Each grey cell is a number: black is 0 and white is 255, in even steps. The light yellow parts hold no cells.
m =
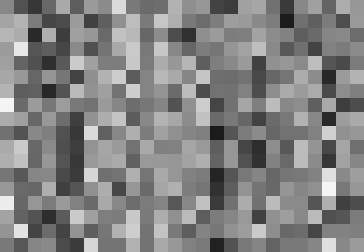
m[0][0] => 135
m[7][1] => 106
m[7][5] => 121
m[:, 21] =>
[135, 112, 94, 111, 138, 172, 155, 141, 178, 114, 188, 188, 120, 134, 138, 136, 108, 121]
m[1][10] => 122
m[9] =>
[113, 83, 136, 127, 81, 56, 218, 96, 135, 175, 124, 161, 144, 133, 128, 27, 85, 124, 139, 102, 114, 114, 129, 207, 145, 151]
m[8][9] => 92
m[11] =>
[175, 192, 102, 151, 84, 56, 153, 164, 170, 97, 153, 152, 150, 162, 175, 99, 151, 81, 49, 130, 105, 188, 139, 54, 162, 134]
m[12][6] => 214
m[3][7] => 116
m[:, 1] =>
[81, 179, 172, 231, 100, 152, 93, 106, 159, 83, 202, 192, 88, 105, 103, 98, 227, 87]
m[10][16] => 150
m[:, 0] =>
[135, 164, 182, 155, 160, 167, 179, 244, 171, 113, 170, 175, 118, 152, 236, 163, 148, 121]
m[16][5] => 147
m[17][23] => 223
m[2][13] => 48
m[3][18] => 190
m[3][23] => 129
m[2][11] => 140
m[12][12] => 150
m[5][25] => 179
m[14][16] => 113
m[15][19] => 145
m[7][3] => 119
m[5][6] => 143
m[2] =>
[182, 172, 41, 175, 61, 160, 151, 105, 193, 183, 103, 140, 77, 48, 143, 155, 125, 127, 163, 140, 130, 94, 106, 134, 137, 108]
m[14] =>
[236, 103, 150, 123, 154, 129, 106, 169, 136, 108, 124, 132, 87, 135, 193, 59, 113, 172, 113, 187, 139, 138, 85, 175, 64, 77]
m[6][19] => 141
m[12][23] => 223
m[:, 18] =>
[166, 137, 163, 190, 65, 72, 77, 127, 66, 139, 45, 49, 133, 116, 113, 65, 202, 133]
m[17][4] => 75
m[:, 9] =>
[121, 189, 183, 201, 200, 92, 205, 109, 92, 175, 114, 97, 176, 150, 108, 200, 206, 177]

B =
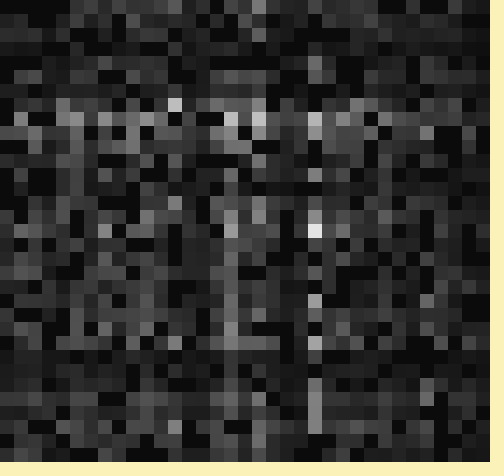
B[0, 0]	11
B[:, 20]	[36, 24, 25, 11, 28, 11, 11, 62, 64, 38, 32, 35, 32, 19, 45, 11, 11, 11, 11, 30, 21, 29, 30, 11, 11, 11, 24, 21, 28, 11, 50, 31, 30]
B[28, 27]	62
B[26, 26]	31
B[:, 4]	[11, 32, 46, 11, 22, 26, 35, 106, 117, 53, 42, 78, 43, 43, 77, 78, 45, 49, 42, 11, 26, 38, 11, 11, 69, 23, 38, 23, 42, 11, 82, 11, 27]
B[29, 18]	62
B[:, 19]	[50, 11, 30, 26, 11, 43, 11, 11, 79, 69, 11, 44, 44, 21, 59, 50, 77, 41, 11, 43, 47, 48, 40, 11, 76, 29, 29, 37, 11, 44, 68, 42, 42]
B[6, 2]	11
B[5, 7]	11
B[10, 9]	112
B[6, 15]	46
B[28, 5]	70
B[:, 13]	[31, 37, 29, 20, 30, 11, 23, 35, 68, 54, 51, 30, 11, 27, 32, 45, 51, 36, 37, 37, 11, 35, 41, 45, 11, 24, 24, 11, 38, 28, 11, 11, 30]
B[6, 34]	19
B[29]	[30, 28, 41, 48, 11, 54, 45, 32, 34, 47, 70, 42, 51, 28, 28, 45, 79, 38, 62, 44, 11, 19, 127, 38, 35, 34, 28, 51, 32, 29, 11, 11, 29, 46, 11]
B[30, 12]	127
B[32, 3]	21
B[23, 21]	44
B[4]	[11, 11, 11, 29, 22, 33, 41, 71, 41, 43, 49, 44, 11, 30, 25, 11, 11, 11, 11, 11, 28, 36, 105, 40, 11, 11, 22, 31, 35, 11, 56, 40, 11, 27, 11]
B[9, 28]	55
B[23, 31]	46
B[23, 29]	28
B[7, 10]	11
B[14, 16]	75
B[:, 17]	[50, 76, 36, 25, 11, 70, 39, 84, 77, 11, 112, 34, 11, 25, 61, 46, 63, 73, 39, 11, 49, 35, 55, 39, 93, 36, 11, 37, 56, 38, 11, 40, 35]
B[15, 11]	73
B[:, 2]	[11, 11, 47, 23, 11, 73, 11, 54, 11, 106, 89, 39, 11, 11, 52, 68, 84, 53, 57, 75, 11, 52, 11, 67, 68, 35, 33, 44, 71, 41, 11, 54, 58]
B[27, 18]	11
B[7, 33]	11
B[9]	[73, 76, 106, 51, 53, 96, 11, 64, 11, 115, 11, 86, 83, 54, 45, 110, 131, 11, 137, 69, 38, 51, 142, 83, 67, 69, 94, 11, 55, 53, 115, 11, 11, 73, 11]
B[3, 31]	20
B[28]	[55, 56, 71, 47, 42, 70, 69, 11, 11, 66, 81, 71, 54, 38, 37, 79, 97, 56, 111, 11, 28, 34, 128, 52, 52, 40, 44, 62, 44, 39, 103, 11, 51, 51, 32]
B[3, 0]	25
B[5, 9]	74

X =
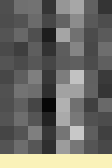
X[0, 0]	79
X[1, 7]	77
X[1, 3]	71
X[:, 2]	[114, 107, 79, 94, 87, 127, 110, 69, 85, 127, 86]
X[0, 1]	112
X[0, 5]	167
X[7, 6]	64
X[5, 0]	71
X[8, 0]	84
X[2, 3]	29
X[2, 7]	90
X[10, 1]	109
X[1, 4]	99
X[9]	[69, 84, 127, 55, 117, 200, 94, 64]
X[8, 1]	110
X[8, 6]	81
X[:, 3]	[53, 71, 29, 50, 70, 56, 47, 7, 34, 55, 47]
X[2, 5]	113
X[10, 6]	85
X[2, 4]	165
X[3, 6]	72
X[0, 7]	52
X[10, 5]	119
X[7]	[79, 96, 69, 7, 177, 112, 64, 105]
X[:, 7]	[52, 77, 90, 110, 95, 58, 53, 105, 76, 64, 72]

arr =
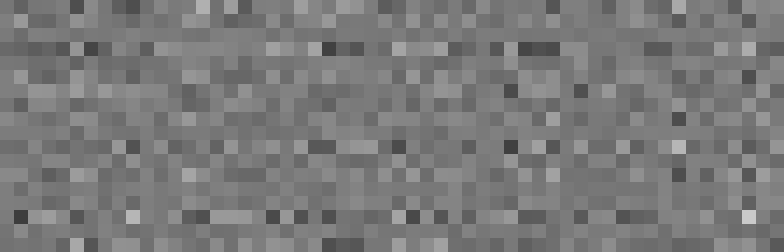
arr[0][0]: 118
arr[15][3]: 157
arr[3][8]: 133
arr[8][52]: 137
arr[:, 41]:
[127, 126, 117, 140, 141, 130, 80, 119, 105, 124, 151, 108, 116, 116, 126, 89, 131, 114]
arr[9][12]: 118
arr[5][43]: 112
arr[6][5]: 155
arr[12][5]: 156
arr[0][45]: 139
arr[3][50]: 109
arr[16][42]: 122
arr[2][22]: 118
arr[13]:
[126, 109, 129, 119, 117, 124, 126, 113, 122, 126, 128, 121, 125, 129, 118, 127, 130, 121, 120, 117, 129, 118, 116, 110, 126, 131, 120, 124, 122, 122, 120, 120, 133, 112, 125, 120, 116, 126, 119, 130, 120, 116, 119, 119, 117, 118, 117, 131, 118, 122, 119, 121, 135, 124, 135, 128]
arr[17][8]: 145
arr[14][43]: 112
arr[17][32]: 111
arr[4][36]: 143
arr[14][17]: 111
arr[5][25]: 129
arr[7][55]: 122
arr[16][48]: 129
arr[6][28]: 125
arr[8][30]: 119
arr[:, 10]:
[111, 121, 124, 94, 115, 122, 135, 122, 129, 125, 122, 120, 130, 128, 126, 128, 115, 112]
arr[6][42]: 127
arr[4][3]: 110
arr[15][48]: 132
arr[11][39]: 129
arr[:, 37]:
[119, 136, 118, 70, 116, 142, 138, 110, 132, 130, 135, 109, 147, 126, 138, 91, 118, 96]
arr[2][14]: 115
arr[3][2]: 93
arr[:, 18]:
[126, 109, 124, 130, 122, 110, 122, 130, 107, 120, 132, 121, 104, 120, 116, 132, 124, 126]
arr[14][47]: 132
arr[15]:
[124, 61, 147, 157, 136, 86, 115, 128, 113, 182, 128, 121, 142, 94, 80, 153, 153, 151, 132, 74, 151, 81, 119, 80, 116, 114, 102, 109, 164, 73, 141, 85, 131, 96, 132, 140, 152, 91, 92, 116, 123, 89, 134, 137, 83, 97, 101, 130, 132, 126, 146, 113, 111, 202, 127, 107]
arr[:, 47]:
[102, 115, 126, 90, 115, 121, 134, 128, 125, 126, 140, 113, 130, 131, 132, 130, 112, 113]
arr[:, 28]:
[103, 115, 125, 164, 115, 105, 125, 126, 133, 110, 76, 145, 113, 122, 105, 164, 117, 157]
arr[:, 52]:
[94, 128, 123, 130, 120, 136, 119, 117, 137, 118, 141, 108, 151, 135, 143, 111, 108, 135]

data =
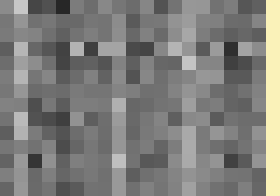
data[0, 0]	139
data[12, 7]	112
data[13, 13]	161
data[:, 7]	[136, 116, 116, 164, 84, 98, 117, 122, 110, 109, 107, 116, 112, 113]
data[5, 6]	129
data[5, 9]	83
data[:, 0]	[139, 119, 122, 94, 109, 124, 119, 130, 115, 94, 118, 99, 127, 101]
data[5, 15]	149
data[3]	[94, 182, 103, 86, 66, 179, 63, 164, 164, 74, 69, 135, 180, 149, 90, 155, 47, 163, 140]
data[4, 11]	103
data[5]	[124, 181, 118, 134, 91, 108, 129, 98, 139, 83, 135, 111, 125, 133, 151, 149, 89, 89, 123]
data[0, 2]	70
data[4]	[109, 159, 141, 112, 68, 94, 97, 84, 130, 95, 130, 103, 101, 196, 134, 133, 64, 76, 105]
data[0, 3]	81
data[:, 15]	[114, 128, 108, 155, 133, 149, 109, 125, 91, 149, 111, 148, 128, 113]
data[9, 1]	178
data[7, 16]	100
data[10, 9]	113
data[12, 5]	113
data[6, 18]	130
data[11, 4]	97
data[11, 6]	121
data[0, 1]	199
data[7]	[130, 128, 78, 120, 92, 125, 125, 122, 176, 103, 107, 115, 118, 159, 120, 125, 100, 96, 134]
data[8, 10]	119
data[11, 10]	88
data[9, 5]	109
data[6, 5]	122
